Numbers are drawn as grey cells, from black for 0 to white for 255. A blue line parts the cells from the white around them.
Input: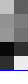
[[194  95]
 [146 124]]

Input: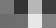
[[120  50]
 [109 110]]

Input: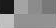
[[ 25 164]
 [192 145]]

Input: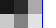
[[ 23  44]
 [202 130]]

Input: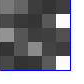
[[121 100]
 [ 73  56]]

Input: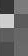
[[ 54 123]
 [207  91]]
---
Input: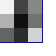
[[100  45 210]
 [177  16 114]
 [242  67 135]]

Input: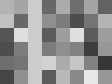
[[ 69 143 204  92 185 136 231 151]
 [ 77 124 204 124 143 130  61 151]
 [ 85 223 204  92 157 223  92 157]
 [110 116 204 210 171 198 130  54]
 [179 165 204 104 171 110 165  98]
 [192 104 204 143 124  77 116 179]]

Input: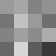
[[103 214  91  56]
 [117 194 154 111]
 [131 160 139 172]
 [154 166 131 146]]

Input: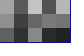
[[ 97  49 136  42  34]
 [143  63 103 122 116]
 [164  90 195  82 183]]

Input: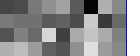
[[ 70  76 121 144 162  90   5 176 137]
 [ 83 129 105 215  64 170 196 170 129]
 [121 113 113  90  97  76 202  57 105]
 [176 188 156  97  83 144 223 156 137]]

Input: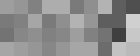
[[115 135 143 129 135 158 129 115  63 200]
 [122 129 166 122 143 179 150  94  94 208]
 [158 150 129 173 173 122 143 179  94  79]
 [166 158 150 135 150 166 166 108 194 186]]

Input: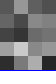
[[ 45 122 173  38]
 [ 67  53 107 115]
 [ 87 151  95  80]
 [101  73 137 129]
 [159 202 137 151]]

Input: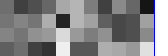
[[ 95 110  64  50 239  87  87 174 168 153 224]
 [110  64  79 103 168 181 125  64 138 103  21]
 [117 132 117 174  36 181 161  95  72  79 161]
 [132 117 145 153 218 153 125 145  72  79 138]]
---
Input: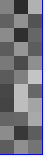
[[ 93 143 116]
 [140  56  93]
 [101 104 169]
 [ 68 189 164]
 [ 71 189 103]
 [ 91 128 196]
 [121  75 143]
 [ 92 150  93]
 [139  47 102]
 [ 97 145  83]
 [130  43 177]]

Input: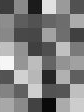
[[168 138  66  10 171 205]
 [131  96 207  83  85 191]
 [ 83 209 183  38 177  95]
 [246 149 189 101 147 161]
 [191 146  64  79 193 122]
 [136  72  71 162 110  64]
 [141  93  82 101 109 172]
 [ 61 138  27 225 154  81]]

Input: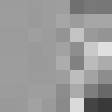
[[153 154 162 154 138 218  68  57]
 [156 155 158 158 140 170 126 104]
 [157 157 155 155 158 189 163 141]
 [157 157 154 155 172 129 187 172]
 [156 156 154 156 162 142 201 223]
 [155 155 159 156 148 195 154 148]
 [157 157 154 157 166 156 165 166]
 [156 156 155 157 158 112 120 119]]

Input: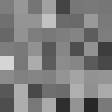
[[ 78 173 120 170  46 148  39 122]
 [ 88 174  73 111 108 175 144 170]
 [140 129 133 129 148 164 146 149]
 [213 120 172  92 140 134  90  72]
 [125 121 145  88 134  78 145  61]
 [103 146 125 120 126 132  93 125]
 [112 148 148 194 107 105 153 122]
 [125 151 117 161  68 119 121 118]]

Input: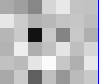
[[169 202  95 190 150 187 201]
 [193 186 229 251 199 175 232]
 [179 238 174 193 228 191 214]
 [182 202  18 200 132 200 175]
 [231 204 178 184 195 198 189]
 [170 159 135 214 232 195 194]]

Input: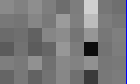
[[101 120  98 115 135 112  58 120 124]
 [126 121 145 112 136 130 145 119 121]
 [ 91 114  92 102 151 124  12 115 125]
 [107 111  97 134 140 117 150 119 127]
 [120 117 134 121 155 127 188 125 118]
 [138 129 142 126 109 125 208 118 111]]

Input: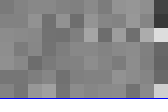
[[131 117 151 160 116 140 134 138 139 114 138 207]
 [118 118 126 134 113 128 130 130 146 140 133 105]
 [144 136 109 122 129 130 141 133 124 141 127 100]
 [142 124 135 115 126 136 136 131 137 140 128 103]
 [140 138 136 114 113 127 165 109 157 111 172 221]
 [130 130 146 113 146 110 148 134 131 152 133  56]
 [122 131 136 136 130 128 138 124 147 150 143  67]]

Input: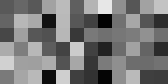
[[122 166 185  12 207  63  50   5 142 186  63  61]
 [209 160 159 173  83 167  54 123 143 109 108 114]
 [172 126 184  93  67 203  65  33 108 162 100  42]
 [ 71 160  87  81 183  56 121 112 119 124 145 111]
 [100 183 170  18 185  87  65   2 113 167  85  45]
 [ 89 103  88 162 187  95 180 231 144  86 162 195]]

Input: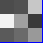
[[ 90 106 153]
 [243 160  58]
 [ 76  81 199]]
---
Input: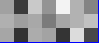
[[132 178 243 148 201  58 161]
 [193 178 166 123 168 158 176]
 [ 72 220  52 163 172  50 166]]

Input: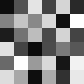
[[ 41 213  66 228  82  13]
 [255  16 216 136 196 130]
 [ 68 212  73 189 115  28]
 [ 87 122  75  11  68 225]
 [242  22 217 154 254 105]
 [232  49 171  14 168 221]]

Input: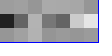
[[150 167 169 170 150 160 157]
 [229 203 100 119 179 100  33]
 [155 150 154 149 178 161 150]]

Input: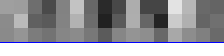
[[100 105 183 227  69  69 173  72  42 103 195 130  74 110 157 159]
 [112 101 176 203  36 102 174  90  33 108 178 131  90  96 186 139]
 [106 128 141 168 104 142 148 134  91 120 139 134 115 124 149 138]]

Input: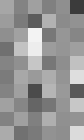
[[ 59 143 128 160 131 166]
 [146 139 178  92 123 156]
 [134 150 120 243 161 143]
 [159 149 156 237 194 112]
 [193 142 119 198 144 132]
 [222 148 173 154 168 123]
 [ 88 153 181  75 160 131]
 [199 149 118 101 134 161]
 [147 144 175 128 160 130]
 [219 142 146 122 113 171]]

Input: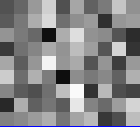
[[145 197 122  97 166  80 208 153 102  82]
 [157 150  47 155 143 111 217 173 120  90]
 [ 44  84 139 146 222 173  15 104 122 148]
 [ 52 212  85 158 189 147 169 133 113  57]
 [153  61 149  84 170 150 243 150  93 167]
 [176  97 136 121 141  14 124 176 109 204]
 [ 67  78 185  50 250 190 112  79  91 134]
 [212 157 106 131 231  91 117  96 174  40]
 [189  78  55 185 164 117 174 155 138 129]]
